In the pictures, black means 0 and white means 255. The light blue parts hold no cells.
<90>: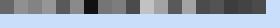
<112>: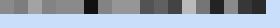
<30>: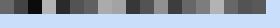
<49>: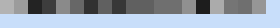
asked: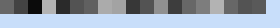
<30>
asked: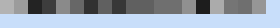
<49>
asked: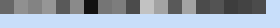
<90>

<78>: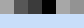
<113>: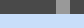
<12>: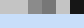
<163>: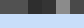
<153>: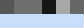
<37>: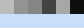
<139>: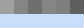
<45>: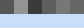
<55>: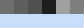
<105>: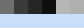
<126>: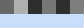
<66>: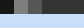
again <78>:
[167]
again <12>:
[196]
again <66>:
[52]
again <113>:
[73]
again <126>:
[46]

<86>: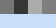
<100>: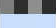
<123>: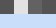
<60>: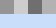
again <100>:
[46]
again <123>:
[84]

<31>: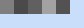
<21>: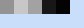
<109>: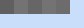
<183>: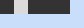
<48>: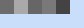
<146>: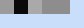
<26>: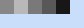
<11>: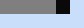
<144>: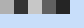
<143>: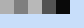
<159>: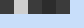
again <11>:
[127]
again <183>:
[51]
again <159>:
[59]

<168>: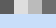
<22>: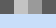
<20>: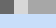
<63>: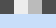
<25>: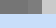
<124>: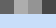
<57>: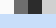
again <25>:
[117]
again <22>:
[92]
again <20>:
[167]

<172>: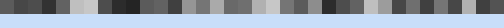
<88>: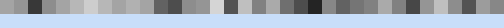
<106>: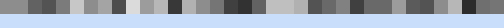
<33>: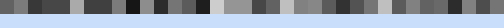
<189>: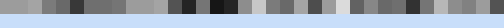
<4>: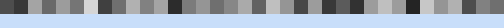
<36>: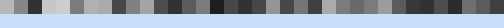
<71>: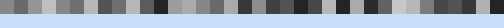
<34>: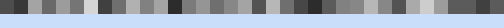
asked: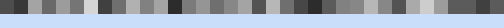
<34>
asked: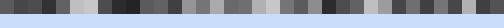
<172>
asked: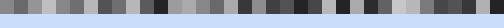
<71>
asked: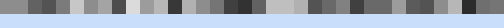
<106>
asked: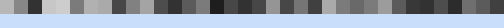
<36>

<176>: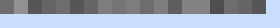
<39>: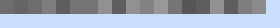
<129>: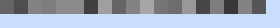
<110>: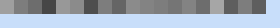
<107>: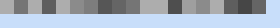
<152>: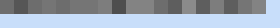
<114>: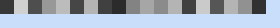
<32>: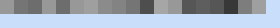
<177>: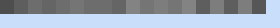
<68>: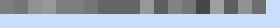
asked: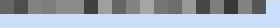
<129>
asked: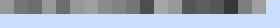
<32>

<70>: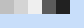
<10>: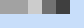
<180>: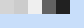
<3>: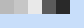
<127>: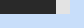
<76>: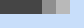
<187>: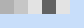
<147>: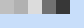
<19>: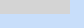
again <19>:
[212]
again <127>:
[41]
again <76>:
[69]
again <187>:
[227]
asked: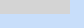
<19>
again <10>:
[162]
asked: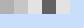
<187>

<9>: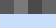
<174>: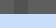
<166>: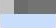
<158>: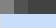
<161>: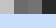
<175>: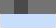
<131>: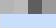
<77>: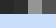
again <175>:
[115]
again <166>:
[115]
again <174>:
[94]
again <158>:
[66]
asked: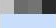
<161>
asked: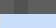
<174>
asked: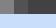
<158>

